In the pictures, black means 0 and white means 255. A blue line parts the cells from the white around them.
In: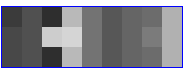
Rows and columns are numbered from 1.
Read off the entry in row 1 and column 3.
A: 46
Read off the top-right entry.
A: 177
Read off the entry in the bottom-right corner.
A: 177
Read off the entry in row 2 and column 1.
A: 72
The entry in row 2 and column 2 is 80
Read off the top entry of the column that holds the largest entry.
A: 185
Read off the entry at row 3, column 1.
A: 72
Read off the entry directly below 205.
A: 46

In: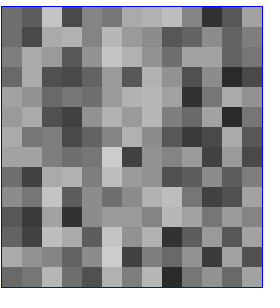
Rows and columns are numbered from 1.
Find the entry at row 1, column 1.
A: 111
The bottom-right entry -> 162
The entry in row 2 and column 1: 111
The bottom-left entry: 105
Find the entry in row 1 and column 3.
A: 196
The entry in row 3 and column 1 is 126
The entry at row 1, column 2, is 93
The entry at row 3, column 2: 170
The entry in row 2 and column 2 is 73

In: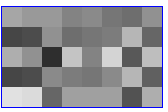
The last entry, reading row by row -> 174
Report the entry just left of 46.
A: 145
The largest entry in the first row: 166
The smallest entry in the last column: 96
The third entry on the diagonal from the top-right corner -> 212
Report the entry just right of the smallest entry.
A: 196
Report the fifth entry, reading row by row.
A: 138
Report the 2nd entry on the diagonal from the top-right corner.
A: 182
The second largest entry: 219
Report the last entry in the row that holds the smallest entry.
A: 190
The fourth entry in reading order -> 131
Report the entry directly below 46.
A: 138

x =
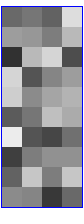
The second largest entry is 221
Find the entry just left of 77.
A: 213
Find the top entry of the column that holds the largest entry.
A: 105
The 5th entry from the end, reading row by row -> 198
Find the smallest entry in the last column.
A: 77
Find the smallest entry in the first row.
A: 98
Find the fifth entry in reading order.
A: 157
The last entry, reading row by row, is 105
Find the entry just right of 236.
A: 84
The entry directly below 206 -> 91
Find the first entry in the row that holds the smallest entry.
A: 49
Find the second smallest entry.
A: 56

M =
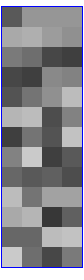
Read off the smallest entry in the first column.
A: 63
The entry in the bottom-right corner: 122
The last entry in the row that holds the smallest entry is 96
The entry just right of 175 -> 156
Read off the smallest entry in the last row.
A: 71
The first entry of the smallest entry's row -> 169
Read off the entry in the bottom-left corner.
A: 202
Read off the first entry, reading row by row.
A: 89
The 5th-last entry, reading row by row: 194
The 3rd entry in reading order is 150
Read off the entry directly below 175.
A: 110
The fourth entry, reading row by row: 150
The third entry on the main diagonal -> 71

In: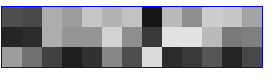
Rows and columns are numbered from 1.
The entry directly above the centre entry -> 193
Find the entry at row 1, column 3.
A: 173
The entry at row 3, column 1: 157
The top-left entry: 78
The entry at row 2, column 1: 37
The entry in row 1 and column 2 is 72
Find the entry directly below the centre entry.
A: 78
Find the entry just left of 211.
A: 149
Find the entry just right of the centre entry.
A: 57
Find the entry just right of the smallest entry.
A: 186
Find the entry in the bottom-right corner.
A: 72
